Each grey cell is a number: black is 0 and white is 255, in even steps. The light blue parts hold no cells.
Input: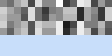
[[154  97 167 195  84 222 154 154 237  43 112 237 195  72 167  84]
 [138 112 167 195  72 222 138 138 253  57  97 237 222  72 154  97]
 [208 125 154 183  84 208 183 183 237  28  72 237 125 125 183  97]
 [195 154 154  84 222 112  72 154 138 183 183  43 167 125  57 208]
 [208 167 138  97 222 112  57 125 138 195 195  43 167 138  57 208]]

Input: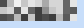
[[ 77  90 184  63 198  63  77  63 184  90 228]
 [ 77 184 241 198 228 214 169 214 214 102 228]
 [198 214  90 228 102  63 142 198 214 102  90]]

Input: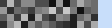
[[153  47 107  92  62 123 137 199  77 199 123  17  92 107]
 [ 47 137 184  31 137  92 123  92  62  47  31 169  77 169]
 [ 92 153  62 184  31 169  77  47 137 123  31 107 137  47]
 [ 62 184  77 137 137  77  77  17 153  17 107 169 123 107]]

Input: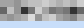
[[163 148 163 176 218 148 191 205 163 148 132 176]
 [163 163 148 176 191 191 205 191 176 191 176 205]
 [103 191 148  51 118 205 163 118 132 118  51 103]]

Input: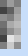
[[ 66  97 156]
 [142 127 170]
 [ 97 142 170]
 [113 156 127]
 [113 170 186]
 [127 201 142]
 [ 66 227 201]]

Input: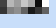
[[ 52 128 142  98  25  52  98]
 [ 66 183 157 199 170  13 254]]

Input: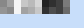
[[148 136 245 162 174 199  48  77  63 106]
 [136 162 245 199 186 214  33  48  63 122]]
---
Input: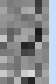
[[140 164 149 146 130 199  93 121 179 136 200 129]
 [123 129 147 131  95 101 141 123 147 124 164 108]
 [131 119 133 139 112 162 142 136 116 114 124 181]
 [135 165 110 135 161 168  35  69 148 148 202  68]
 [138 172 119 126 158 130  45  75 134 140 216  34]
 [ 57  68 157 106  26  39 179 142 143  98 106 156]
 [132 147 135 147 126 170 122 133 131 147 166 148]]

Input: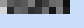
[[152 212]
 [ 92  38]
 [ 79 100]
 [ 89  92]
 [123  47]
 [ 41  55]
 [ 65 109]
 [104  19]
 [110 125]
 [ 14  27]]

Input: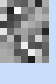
[[212 134 215  62 229 116 160 170 168]
 [131  31  63  75 106 183 151 163 170]
 [102 248  79 103 155  67 108  82 147]
 [ 93 141 107 184 162 159 238  90  86]
 [160 123 154 171 135 100  86 237  28]
 [ 43 176 182 153 126 211  79 196 179]
 [170 143 172 112  37 123 100  92 130]]

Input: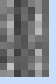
[[130 127 107 133 108  89 117  88  70 102 139]
 [156 118 145 179 159 141 110 142 114 193 146]
 [ 64  81  65  59  67  97  94  65  94  88  65]
 [ 88 105 109  90  94  83  86 102  95  93 103]
 [124  76  85 120 119 136 119  89 106 126  86]
 [141 140 189 168 184 118  97 178 142 177 158]
 [101  99 104 106 115 110 104 102 107 119 100]]

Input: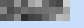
[[ 94 135  83]
 [ 87  75  93]
 [150  92 136]
 [ 86 113  45]
 [163 103  66]
 [180 111  72]
 [112 115 101]
 [ 83 121 128]
 [ 70 117 186]
 [206 162 178]]

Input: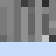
[[135 122 122 122 122 102]
 [133 133 133 133 133 128]
 [112 112 112 112 112 112]
 [ 61 144 144 144 144 144]
 [ 87 108 101 101 101 119]
 [146 146 146 146 146 146]
 [ 43 134  96  96  96 195]
 [125 125 125 146 125  60]]
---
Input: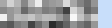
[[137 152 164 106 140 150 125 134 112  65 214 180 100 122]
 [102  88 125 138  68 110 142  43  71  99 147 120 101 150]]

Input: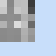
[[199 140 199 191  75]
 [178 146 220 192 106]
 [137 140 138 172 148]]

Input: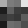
[[ 29  95  61  56]
 [ 26 110 104  78]]

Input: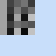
[[162  54 124  76 113]
 [162  60 110  96  84]]

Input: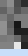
[[ 99 125  84 105]
 [145  95  22 125]
 [121 125 106  48]]

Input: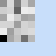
[[206 212 100 237 233]
 [213 212 158 212 204]
 [  2 168 195 112 183]]
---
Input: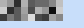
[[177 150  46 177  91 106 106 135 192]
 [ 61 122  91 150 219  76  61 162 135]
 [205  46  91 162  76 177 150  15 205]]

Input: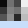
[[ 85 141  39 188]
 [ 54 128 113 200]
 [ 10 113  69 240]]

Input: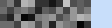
[[ 95 123  51 180 165  51  51  22  51 195  79  95  79]
 [109 109  67 165 151  79 136  35 151 123 109   6  51]
 [109  67 109 123  95  35  95  79 136  67 151  95 123]
 [ 67  35 136   6  22 123 136 151  79 109 151 180 165]]

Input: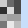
[[120 233 189]
 [ 47 218  73]
 [174 159 159]
 [204 105  73]]

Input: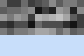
[[153 122 153 137  61 178 165 178 193 165  93  61]
 [ 93 107 107 122 137  20  61  33 153 137  33 137]
 [122  93 122 122 137 165 165 153 107 137  93 107]
 [122  61  61 107  61  77  93 137  93 122 122  93]
 [ 61  45  77  77  20 107  77  77  77  45  20  61]]

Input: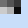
[[203 176  10]
 [112  84  54]]

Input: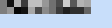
[[125 151   6  18 167  74 138 112  59  31  47  47 100]
 [125  18 179  59 192 192 151 112  74 204  88 179 167]]
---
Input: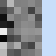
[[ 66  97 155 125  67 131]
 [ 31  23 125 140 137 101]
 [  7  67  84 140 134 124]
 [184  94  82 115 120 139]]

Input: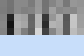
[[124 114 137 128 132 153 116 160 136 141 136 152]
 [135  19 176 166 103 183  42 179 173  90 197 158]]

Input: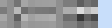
[[123 143 185 110 128 121 120 117 144 173 171 219 185 205]
 [153 143 124 158 151 153 154 156 143 129 130 108 124 115]]

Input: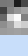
[[ 65 132 150 162]
 [142 163 220 205]]

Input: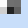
[[207  35  95]]

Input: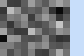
[[ 55 188 145  86  99  88 126  52  10  62]
 [101  54 102 132  84  74  90 128 196 111]
 [ 12 154 147  83  78  85 133  72  49  56]
 [134  78 108  87 128  66  61 109 170 113]]
